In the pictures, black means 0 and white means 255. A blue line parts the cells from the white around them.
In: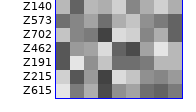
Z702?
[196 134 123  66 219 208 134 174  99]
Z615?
[229 123 174  75 144 163 111  99 123]
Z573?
[111 134 163 111 174 196 144 123  99]

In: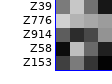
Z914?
[ 93  44  73 147]
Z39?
[123 199 114  23]

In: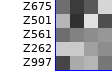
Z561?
[110 130 141 151]
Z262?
[202 202 160 141]
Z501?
[181  49 225  78]
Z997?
[ 69 170 181 119]

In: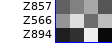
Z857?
[ 97 129 167  85]
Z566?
[148 221 109 188]
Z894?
[ 30  49 239   9]

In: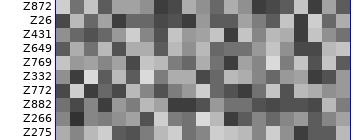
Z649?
[ 92 173 114 185  82 173 173  92 185 144 185 104 114 114 153 196 144  73
  73 185 196]
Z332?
[144  61 218  92 185  92 218 125 173 173  73 104 185 173 134 104 153 162
  61  82 153]
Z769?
[196 153 162 134 162  73 196 185 125 104 173 114  61 162 134 218 125 196
  82 196  92]
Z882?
[114  73 134  61 153 125 185 162  61  61  82 153 114 114  82  73  82  82
  73 185 125]

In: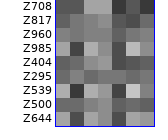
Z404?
[ 97 107 141 152  77  87  97]
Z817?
[ 97 119 129 141  87  77 107]
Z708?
[ 87  87 164 164  57  87  57]

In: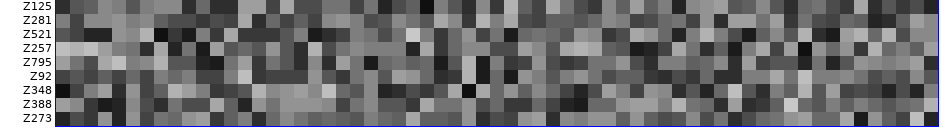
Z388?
[158 137  56  27  36 137  76  46 115  76  76 167  96  36 147 115 147 147
 147 137  67 115 137  86  86  56 167 115 115 147  76 105  56  56 105  67
  36  27 105 105 147 158 158 126 178 115 105  46 158  46  56  96 200 105
  86 126  96 126 105  86 105 115 178]
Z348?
[ 16  67 126 158  46 147  67  96 178 158 126  56  67  86 178 137 147 158
 137 190 105  86 137  36  46  76  56  86 167  16 167 105 147  96 137 105
  67  36  76 158 126  67 147 137  46  86  36 105 190  86  46 126  96 178
  86 158  67  76  67  36  76  36 126]

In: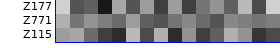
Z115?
[157 167 107  63  44 185  75 176  44 147  63  96 176 147  54  75]
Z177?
[208  84  96  23 167  84 157  63 157  63 117 147  96 185  75 208]
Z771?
[176 117 147 126 107 157  96  84 117 136 107  84 136 126 117 126]

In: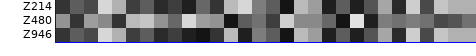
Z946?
[ 52  93  73 215 177  62  93  42  62  31  20  52 186  31 125  93  20 186
 157  31  93  31  84 166  42 206  73 197 177 177]
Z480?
[147  52 157 137  52 186 197 147 103 215 157 147  20  93 113  62 206 137
 137 103  20 225  31 125 113 125 113  73  84 113]
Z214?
[ 52  93  73 215 177  62  93  42  62  31 103  52 186 215 125  93  20 186
 157  31  93  31  84 166  42 206  73 197 177 177]

